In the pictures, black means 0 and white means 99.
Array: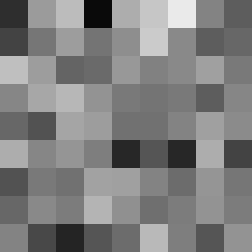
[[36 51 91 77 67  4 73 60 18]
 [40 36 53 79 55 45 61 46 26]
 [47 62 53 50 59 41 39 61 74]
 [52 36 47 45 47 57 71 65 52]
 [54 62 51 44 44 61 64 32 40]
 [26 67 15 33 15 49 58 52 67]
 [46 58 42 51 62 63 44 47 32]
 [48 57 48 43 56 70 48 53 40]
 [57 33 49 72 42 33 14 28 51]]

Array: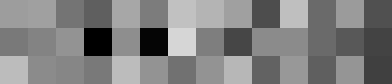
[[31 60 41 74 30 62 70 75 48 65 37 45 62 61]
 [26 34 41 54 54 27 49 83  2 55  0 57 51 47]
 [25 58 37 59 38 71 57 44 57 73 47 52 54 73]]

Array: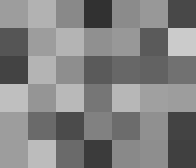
[[28 59 54 19 53 69 61]
 [79 35 59 56 70 61 33]
 [44 38 40 35 55 70 26]
 [61 62 71 46 72 58 74]
 [26 56 42 50 29 41 61]
 [25 55 53 23 41 73 61]]

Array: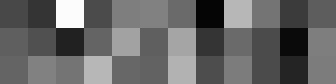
[[36 23 45 71  2 41 50 49 29 98 20 28]
 [49  4 29 41 20 64 37 63 39 13 31 37]
 [48 14 29 48 30 69 38 40 71 45 50 39]]

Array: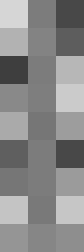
[[28 48 83]
 [36 51 69]
 [71 48 24]
 [79 49 53]
 [61 46 66]
 [28 48 37]
 [60 48 46]
 [77 47 76]
 [55 52 58]]

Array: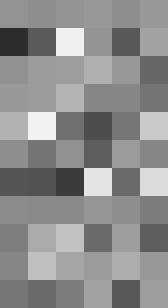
[[59 55 59 57 55 57]
 [63 34 57 93 35 17]
 [40 59 68 61 60 56]
 [45 52 52 70 60 59]
 [78 46 30 43 94 69]
 [52 60 36 56 45 55]
 [85 41 89 23 32 33]
 [48 55 58 53 53 54]
 [36 61 41 75 66 49]
 [59 67 60 64 74 52]
 [61 34 63 48 41 46]]

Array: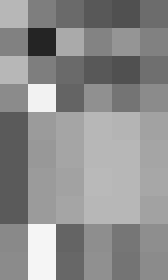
[[42 31 34 41 49 71]
 [50 58 51 66 14 50]
 [43 31 34 41 49 71]
 [54 45 56 39 94 54]
 [63 70 71 64 60 35]
 [64 71 71 64 59 35]
 [65 71 72 63 60 35]
 [63 71 71 64 60 35]
 [55 46 55 39 95 53]
 [54 45 56 40 95 54]]

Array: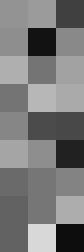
[[25 60 57]
 [53  7 55]
 [63 45 68]
 [66 71 45]
 [28 29 52]
 [13 55 64]
 [51 46 41]
 [67 46 38]
 [ 5 84 38]]
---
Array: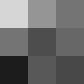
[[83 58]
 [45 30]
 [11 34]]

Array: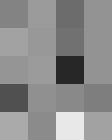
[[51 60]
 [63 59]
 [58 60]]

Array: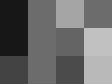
[[ 9 42]
 [ 9 42]
 [26 42]]

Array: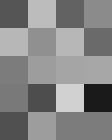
[[33 73]
 [71 56]
 [48 61]]

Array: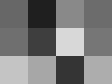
[[40 12]
 [43 24]
 [76 65]]

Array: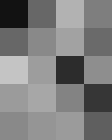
[[ 7 40]
 [40 53]
 [76 61]]
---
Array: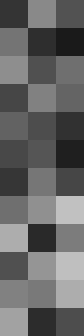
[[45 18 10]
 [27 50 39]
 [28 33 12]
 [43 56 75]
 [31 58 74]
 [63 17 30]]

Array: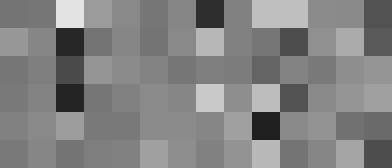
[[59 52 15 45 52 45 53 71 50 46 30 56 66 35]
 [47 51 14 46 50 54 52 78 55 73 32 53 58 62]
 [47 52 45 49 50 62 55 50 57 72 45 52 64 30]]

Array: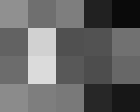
[[38 81 31 32 44]
 [54 49 47 15  9]]

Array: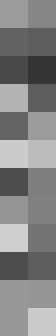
[[38 36]
 [69 36]
 [79 73]
 [58 50]
 [30 37]
 [59 79]]

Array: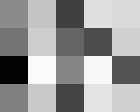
[[45 80 39 29 81]
 [50 78 26 88 81]]

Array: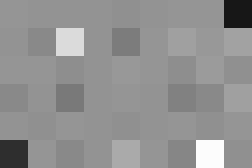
[[57 53 85 57 48 58 62 59 63]
 [53 57 47 57 58 57 50 53 62]
 [18 58 53 57 66 58 52 98 56]]

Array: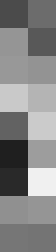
[[58 34]
 [78 70]
 [12 61]
 [56 58]]
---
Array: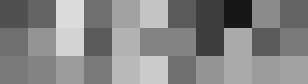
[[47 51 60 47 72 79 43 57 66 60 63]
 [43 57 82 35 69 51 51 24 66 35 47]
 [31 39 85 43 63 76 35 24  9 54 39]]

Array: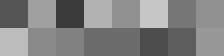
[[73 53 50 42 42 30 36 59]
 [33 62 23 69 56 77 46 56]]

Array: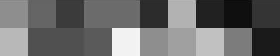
[[72 31 31 35 94 55 62 75 48 10]
 [55 39 23 42 42 17 69 13  6 20]]

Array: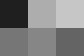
[[46 52 39]
 [12 67 77]]

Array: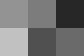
[[75 31 41]
 [57 48 15]]

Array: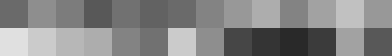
[[87 79 71 67 51 44 79 55 27 20 16 23 63 34]
 [41 55 48 34 44 38 41 51 59 67 51 63 75 59]]
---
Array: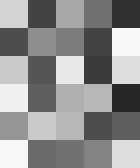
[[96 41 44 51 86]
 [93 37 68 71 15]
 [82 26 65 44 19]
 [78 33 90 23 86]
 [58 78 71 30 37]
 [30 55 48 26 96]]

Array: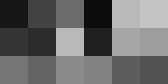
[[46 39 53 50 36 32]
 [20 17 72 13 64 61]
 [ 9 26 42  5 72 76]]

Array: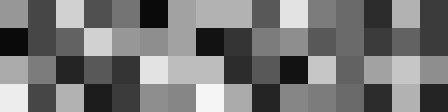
[[92 27 69 11 23 55 52 95 66 14 52 48 41 17 69 14]
 [66 48 14 34 20 88 73 73 17 34  7 77 38 63 77 55]
 [59 27 81 31 45  4 63 69 69 34 88 48 41 17 69 23]
 [ 4 27 38 81 59 55 63  7 20 48 55 34 41 23 38 23]]

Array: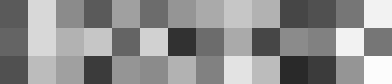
[[39 84 69 77 39 81 19 42 66 27 54 50 94 46]
 [35 84 54 35 62 42 58 66 77 69 27 31 46 94]
 [31 73 62 23 58 54 69 50 88 73 16 23 58 98]]

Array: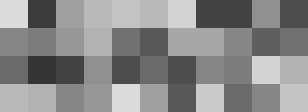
[[85 23 62 72 76 72 82 26 26 56 30]
 [72 69 52 59 85 62 34 79 41 52 76]
 [52 48 59 69 44 34 65 65 52 37 44]
 [41 20 26 56 30 41 30 52 48 82 69]]

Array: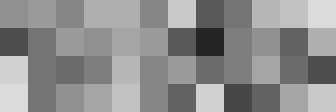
[[85 45 56 64 75 52 38 81 27 38 64 78]
 [81 45 42 49 71 52 60 42 49 64 42 30]
 [56 60 52 68 68 52 78 34 45 71 75 85]
 [30 45 60 56 64 60 34 14 49 56 38 68]]

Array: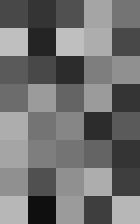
[[74 14 74 67 28]
 [71  6 60 24 71]
 [67 45 52 17 35]
 [64 49 45 39 20]
 [56 31 56 67 24]
 [42 60 39 60 20]
 [35 28 17 49 56]
 [28 20 31 64 45]]
